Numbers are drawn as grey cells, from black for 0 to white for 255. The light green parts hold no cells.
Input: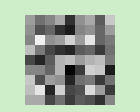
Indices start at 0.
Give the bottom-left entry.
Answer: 169
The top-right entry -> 199
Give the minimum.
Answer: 5
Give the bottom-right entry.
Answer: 133
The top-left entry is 157
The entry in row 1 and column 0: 145
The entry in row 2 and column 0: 133
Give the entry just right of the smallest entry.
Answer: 59
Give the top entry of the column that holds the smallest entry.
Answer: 49
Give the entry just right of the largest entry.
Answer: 145
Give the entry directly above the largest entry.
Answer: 81
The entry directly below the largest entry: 122
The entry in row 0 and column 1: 112
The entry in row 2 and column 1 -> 241
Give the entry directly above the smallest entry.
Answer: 190
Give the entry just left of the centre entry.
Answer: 179
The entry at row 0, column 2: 133
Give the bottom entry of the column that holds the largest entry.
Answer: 169

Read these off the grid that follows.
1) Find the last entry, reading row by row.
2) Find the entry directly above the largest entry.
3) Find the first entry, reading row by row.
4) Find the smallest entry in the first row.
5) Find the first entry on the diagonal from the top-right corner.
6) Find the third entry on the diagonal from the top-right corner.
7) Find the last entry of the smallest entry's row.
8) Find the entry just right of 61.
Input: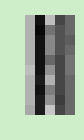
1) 104
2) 146
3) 177
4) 18
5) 104
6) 136
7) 104
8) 104

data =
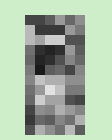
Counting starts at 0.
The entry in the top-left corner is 69
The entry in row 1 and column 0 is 185
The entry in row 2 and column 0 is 185
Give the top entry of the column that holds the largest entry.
93
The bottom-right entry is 93
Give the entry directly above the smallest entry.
36
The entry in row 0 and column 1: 69
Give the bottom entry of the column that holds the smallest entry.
175
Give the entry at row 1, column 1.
57
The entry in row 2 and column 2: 205
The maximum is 226
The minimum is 26
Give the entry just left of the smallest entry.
122
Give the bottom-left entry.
81
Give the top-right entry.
142

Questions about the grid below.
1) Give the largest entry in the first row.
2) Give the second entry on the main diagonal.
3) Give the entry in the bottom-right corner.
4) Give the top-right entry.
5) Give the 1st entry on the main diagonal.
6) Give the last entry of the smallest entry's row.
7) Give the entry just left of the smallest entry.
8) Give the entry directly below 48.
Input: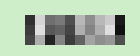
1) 213
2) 222
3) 79
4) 26
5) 48
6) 17
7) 222
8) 60

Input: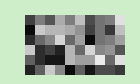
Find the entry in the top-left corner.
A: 65
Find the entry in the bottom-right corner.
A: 56
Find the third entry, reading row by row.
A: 85
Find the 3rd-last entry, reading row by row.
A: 76
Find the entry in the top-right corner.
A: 224
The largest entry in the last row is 201
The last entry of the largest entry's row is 224
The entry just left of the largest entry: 159
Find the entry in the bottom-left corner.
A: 34
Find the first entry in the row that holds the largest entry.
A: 96
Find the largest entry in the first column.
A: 201

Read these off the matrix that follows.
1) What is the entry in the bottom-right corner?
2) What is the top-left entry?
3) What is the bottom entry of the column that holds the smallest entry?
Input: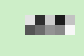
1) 247
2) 227
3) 137

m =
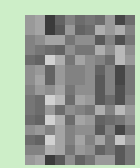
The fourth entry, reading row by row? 99
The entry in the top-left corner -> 153
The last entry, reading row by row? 118
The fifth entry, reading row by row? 130
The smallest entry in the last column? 108
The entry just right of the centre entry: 142
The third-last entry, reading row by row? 153
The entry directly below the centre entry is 164
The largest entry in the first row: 164
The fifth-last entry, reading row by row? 118
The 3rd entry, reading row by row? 59
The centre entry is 142
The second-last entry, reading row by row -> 89
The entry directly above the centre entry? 130
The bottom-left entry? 153
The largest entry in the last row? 164
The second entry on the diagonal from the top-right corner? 174
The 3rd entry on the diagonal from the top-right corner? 130
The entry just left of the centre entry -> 118

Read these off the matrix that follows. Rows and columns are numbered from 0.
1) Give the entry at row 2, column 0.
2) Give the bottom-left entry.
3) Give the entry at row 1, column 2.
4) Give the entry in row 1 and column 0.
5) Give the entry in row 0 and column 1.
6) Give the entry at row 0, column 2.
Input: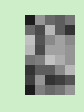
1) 193
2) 28
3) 183
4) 105
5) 149
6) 105

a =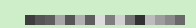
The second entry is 85
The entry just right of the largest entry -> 126
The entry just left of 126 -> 220
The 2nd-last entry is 137
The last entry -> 105

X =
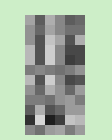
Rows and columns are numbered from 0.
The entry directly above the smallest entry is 83
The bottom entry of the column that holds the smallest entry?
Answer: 155
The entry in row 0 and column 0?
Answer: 164
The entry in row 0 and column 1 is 93
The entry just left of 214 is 49
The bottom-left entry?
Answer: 135
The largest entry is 214
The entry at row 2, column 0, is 146
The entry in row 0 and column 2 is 174
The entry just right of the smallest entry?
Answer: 61
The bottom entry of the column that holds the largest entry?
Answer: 113
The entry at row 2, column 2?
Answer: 195
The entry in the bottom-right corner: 155
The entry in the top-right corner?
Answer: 104
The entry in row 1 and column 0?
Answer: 146
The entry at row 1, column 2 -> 164

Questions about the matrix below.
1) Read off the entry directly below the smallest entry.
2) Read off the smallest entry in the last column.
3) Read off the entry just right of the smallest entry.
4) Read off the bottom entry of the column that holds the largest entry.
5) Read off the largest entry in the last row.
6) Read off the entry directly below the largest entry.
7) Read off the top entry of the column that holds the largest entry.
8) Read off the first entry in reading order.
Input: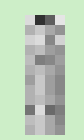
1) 200
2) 126
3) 94
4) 147
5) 200
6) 147
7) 229
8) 219
